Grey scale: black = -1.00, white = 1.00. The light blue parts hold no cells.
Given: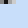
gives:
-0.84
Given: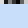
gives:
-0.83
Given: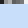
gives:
0.18
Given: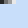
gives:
-0.11
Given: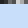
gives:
-0.61
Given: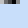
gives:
-0.17
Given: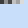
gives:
0.14
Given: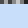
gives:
0.33
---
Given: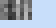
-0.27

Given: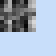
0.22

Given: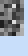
0.36

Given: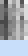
0.82

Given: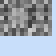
0.16

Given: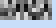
-0.07

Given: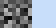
0.21

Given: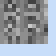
0.23
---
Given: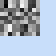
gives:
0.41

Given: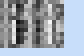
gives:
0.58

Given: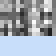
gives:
-0.09

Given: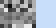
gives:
0.37

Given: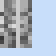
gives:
-0.20

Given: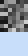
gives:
-0.50
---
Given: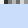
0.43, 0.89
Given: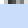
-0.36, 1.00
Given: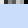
-0.29, 0.80
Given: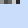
-0.20, 0.59
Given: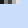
-0.49, 0.77
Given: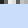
0.73, 0.85
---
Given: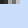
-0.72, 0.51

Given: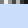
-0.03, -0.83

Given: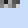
-0.04, 0.65

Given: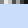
0.07, -0.84

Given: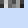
-0.31, -0.76

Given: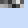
-0.37, 0.51

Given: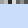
0.25, -0.34
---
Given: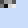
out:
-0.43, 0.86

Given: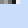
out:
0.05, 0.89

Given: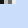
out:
-0.84, 0.85

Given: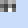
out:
0.24, -0.11

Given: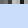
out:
-0.19, 0.28

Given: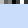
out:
0.48, -0.60

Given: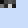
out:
-0.91, -0.78
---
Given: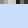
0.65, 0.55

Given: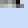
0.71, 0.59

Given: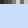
0.65, 0.55

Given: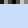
0.55, 0.19

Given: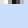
0.96, 0.75

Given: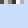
0.96, 0.63

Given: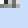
0.94, 0.73

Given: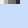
0.85, 0.39

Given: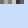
0.57, 0.34
